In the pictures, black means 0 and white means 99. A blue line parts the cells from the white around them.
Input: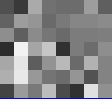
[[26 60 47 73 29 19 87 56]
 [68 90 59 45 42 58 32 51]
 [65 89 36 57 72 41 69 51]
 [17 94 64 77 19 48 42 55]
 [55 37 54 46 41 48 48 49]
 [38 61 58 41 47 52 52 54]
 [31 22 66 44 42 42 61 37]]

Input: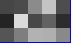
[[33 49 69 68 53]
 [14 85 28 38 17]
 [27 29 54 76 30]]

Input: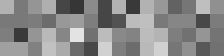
[[62 62 50 75 66 41 28 81 49 42 72 81 46 56 34 44]
 [49 22 58 72 52 88 44 73 53 51 73 70 49 44 58 45]
 [47 47 48 42 59 61 49 27 32 73 74 47 52 52 28 48]
 [69 47 58 68 27 21 54 27 69 22 69 59 38 46 74 56]]

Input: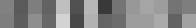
[[49 36 55 40 82 28 69 39 42 61 61 66 38 63]
 [50 35 49 38 74 31 71 22 45 59 64 61 45 49]]

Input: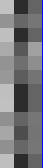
[[74 17 39]
 [56 40 46]
 [65 30 45]
 [56 39 46]
 [75 17 39]
 [74 17 39]
 [59 36 45]
 [57 43 55]
 [66 34 62]
 [74 17 39]
 [57 40 46]
 [75 17 39]]

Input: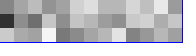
[[79 66 63 95 47 54 64 71 88 51 59 71 62]
 [19 55 43 77 55 76 71 61 56 78 81 67 77]
 [52 64 73 57 63 81 86 71 71 83 74 90 60]]

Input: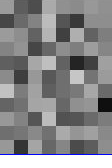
[[59 20 64 40 52 29 36 55]
 [43 46 53 44 66 58 62 53]
 [59 51 33 73 32 33 41 48]
 [39 44 64 65 40 56 58  6]
 [75 48 63 37 43 47 65 41]
 [54 24 59 34 43 77 45 60]
 [37 34 65 74 38 14 25 62]
 [51 57 27 40 55 49 61 52]
 [60 55 38 70 25 68 38 49]
 [27 41 51 73 33 22 55 55]
 [60 36 30 66 56 54 59 56]]

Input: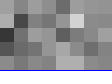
[[54 47 53 51 68 68 54 52]
 [33 41 45 58 65 54 43 51]
 [21 44 61 58 37 48 53 62]
 [67 28 50 46 58 82 54 53]
 [62 52 61 55 42 61 58 57]]
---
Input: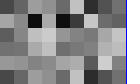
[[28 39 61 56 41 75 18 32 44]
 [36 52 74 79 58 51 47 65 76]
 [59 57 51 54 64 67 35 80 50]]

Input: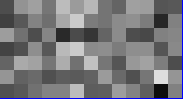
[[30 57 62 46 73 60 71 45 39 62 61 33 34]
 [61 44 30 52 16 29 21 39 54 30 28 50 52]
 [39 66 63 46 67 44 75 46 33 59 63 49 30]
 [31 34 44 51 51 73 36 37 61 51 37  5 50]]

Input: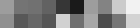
[[61 45 44 38 21 10 61 51 79 94]]

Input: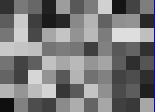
[[19 47 40 13 61 34 48 81  8 26 49]
 [46 81 28 65 76 57 72 48 86 86 74]
 [45 26 37 75 65 72 58 64 36 18 33]
 [70 58 73 82 21 35 76 56 29 36 12]]

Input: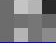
[[42 76 70 16]
 [42 70 46 54]]

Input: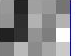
[[59 14 62 59 45]
 [13 19 57 49 99]]
